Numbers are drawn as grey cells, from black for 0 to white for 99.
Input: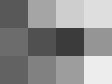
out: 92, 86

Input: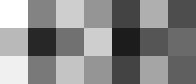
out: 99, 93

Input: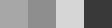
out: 83, 65

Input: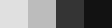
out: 87, 73

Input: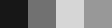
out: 83, 59

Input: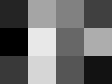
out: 90, 83

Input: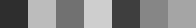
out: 80, 73

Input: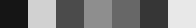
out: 90, 81

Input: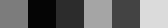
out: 85, 64
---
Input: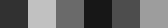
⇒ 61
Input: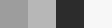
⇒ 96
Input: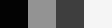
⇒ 95
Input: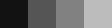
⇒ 73
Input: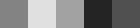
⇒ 31
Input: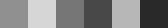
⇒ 16
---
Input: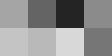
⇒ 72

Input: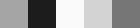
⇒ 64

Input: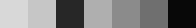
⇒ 68

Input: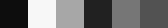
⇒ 46

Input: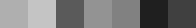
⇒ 57

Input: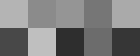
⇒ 66

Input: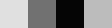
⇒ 44
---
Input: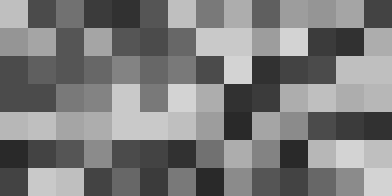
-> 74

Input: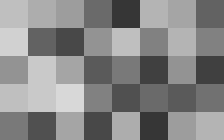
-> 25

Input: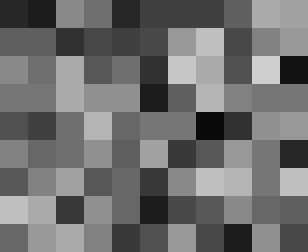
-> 7

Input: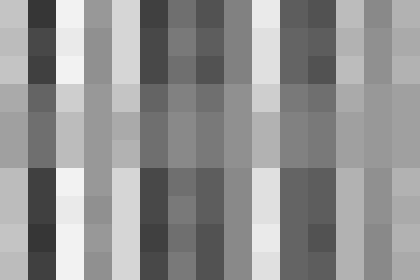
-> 69

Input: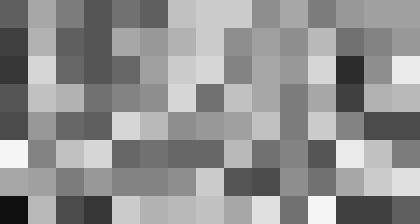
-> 91

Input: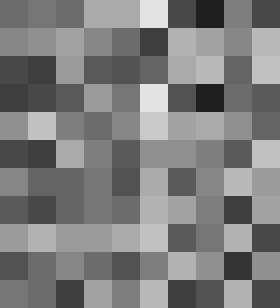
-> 75

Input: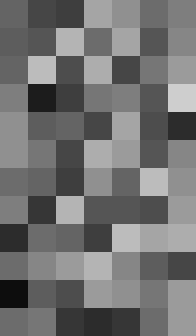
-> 60
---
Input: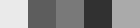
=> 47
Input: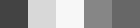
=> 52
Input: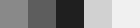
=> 53
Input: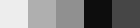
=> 56
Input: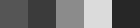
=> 33
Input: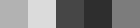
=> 48
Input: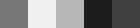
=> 46
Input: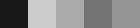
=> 58
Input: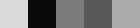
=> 48
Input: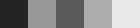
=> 59
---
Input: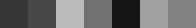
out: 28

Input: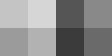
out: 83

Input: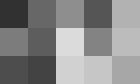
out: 40

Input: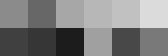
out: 40

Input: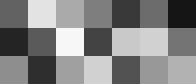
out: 88

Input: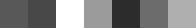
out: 28
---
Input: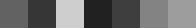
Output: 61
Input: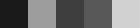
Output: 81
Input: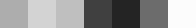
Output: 98
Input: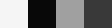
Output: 22
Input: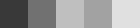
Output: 87
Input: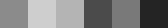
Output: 14
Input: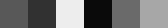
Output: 65
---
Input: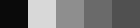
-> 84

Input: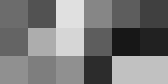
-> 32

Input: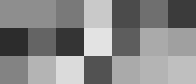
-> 55

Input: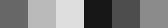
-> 72

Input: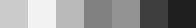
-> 94

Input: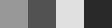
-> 32

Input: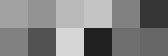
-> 57

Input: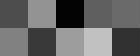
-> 57

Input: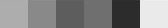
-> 53

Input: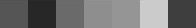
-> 15
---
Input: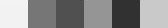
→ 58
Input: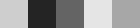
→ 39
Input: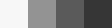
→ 57
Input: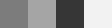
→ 64
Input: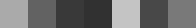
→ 76
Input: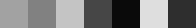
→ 4
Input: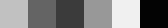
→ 59
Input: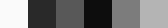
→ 5
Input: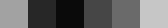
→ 27
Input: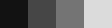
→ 27
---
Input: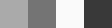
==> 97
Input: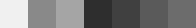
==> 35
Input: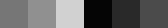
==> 16
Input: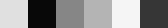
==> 95
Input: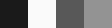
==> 34
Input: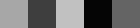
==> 2
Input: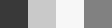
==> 96
